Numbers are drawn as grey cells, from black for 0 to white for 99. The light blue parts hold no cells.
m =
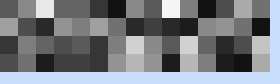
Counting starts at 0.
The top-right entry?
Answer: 44
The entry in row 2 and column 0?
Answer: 21
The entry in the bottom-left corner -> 30
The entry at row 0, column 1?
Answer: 53
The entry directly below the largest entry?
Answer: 16
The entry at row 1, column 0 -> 62
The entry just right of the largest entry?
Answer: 49
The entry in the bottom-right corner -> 66
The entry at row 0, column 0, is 35
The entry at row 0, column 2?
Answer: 90

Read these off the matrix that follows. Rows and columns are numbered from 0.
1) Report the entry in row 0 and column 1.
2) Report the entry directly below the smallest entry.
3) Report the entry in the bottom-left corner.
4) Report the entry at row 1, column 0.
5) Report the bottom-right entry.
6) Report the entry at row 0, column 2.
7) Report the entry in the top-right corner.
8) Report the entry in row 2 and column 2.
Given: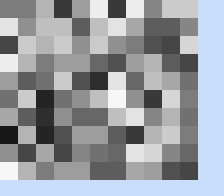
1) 48
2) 56
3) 96
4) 88
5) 27
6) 70
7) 79
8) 70

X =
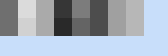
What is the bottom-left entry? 43
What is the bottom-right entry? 71
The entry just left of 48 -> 21
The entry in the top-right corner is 71
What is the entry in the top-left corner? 43

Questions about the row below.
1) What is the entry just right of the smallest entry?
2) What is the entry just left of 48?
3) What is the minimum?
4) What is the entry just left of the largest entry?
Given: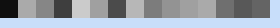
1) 66
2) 71
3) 6
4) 24

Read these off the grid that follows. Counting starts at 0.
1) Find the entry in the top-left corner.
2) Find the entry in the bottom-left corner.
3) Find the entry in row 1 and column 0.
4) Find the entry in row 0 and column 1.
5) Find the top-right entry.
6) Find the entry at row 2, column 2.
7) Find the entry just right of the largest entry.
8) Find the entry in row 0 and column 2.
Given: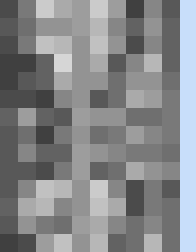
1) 29
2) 25
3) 34
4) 47
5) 34
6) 75
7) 57
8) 79

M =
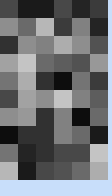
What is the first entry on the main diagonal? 28
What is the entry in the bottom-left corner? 71
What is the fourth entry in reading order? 28
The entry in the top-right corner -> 23
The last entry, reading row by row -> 67
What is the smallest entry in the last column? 10
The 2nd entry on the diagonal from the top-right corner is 50
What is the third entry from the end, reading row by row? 32
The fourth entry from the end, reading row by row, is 28
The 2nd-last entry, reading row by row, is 41
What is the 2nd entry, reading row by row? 10

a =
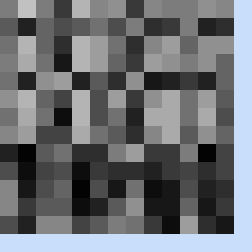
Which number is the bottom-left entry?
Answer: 30
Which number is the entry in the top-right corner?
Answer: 52
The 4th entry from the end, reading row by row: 5
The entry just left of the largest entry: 48
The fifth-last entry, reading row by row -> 22
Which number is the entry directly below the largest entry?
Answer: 13
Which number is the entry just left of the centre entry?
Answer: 30
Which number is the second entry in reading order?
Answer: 75
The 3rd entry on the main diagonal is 39
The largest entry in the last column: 56
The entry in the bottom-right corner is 9
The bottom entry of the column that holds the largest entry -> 13
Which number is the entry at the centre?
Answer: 44
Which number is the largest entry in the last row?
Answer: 61
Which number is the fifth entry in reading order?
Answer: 70
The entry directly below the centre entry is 35
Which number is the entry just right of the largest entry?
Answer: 48
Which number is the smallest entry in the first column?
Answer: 13
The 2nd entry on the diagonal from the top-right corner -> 13
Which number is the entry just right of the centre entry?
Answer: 13

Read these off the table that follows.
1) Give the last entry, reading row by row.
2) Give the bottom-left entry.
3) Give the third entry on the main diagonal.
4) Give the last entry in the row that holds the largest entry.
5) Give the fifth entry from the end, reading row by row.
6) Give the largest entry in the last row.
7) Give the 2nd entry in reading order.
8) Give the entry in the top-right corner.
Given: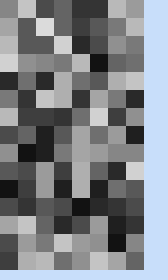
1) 39
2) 24
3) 34
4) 72
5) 43
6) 76
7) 76
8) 60

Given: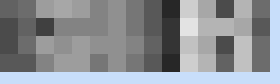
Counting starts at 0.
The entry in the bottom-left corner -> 34
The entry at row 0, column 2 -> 61
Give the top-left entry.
38
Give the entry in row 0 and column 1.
42
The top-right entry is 42
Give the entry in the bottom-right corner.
42
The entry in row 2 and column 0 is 29
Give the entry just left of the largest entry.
20
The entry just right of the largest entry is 70
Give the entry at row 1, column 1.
38
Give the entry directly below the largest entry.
75
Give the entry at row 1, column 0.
29
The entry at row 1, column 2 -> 25

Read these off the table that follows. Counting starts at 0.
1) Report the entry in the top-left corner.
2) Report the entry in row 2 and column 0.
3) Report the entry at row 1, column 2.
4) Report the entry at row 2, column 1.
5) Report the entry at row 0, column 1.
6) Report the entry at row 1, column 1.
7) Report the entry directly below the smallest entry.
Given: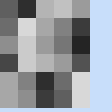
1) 37
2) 55
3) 65
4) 79
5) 18
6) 84
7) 32
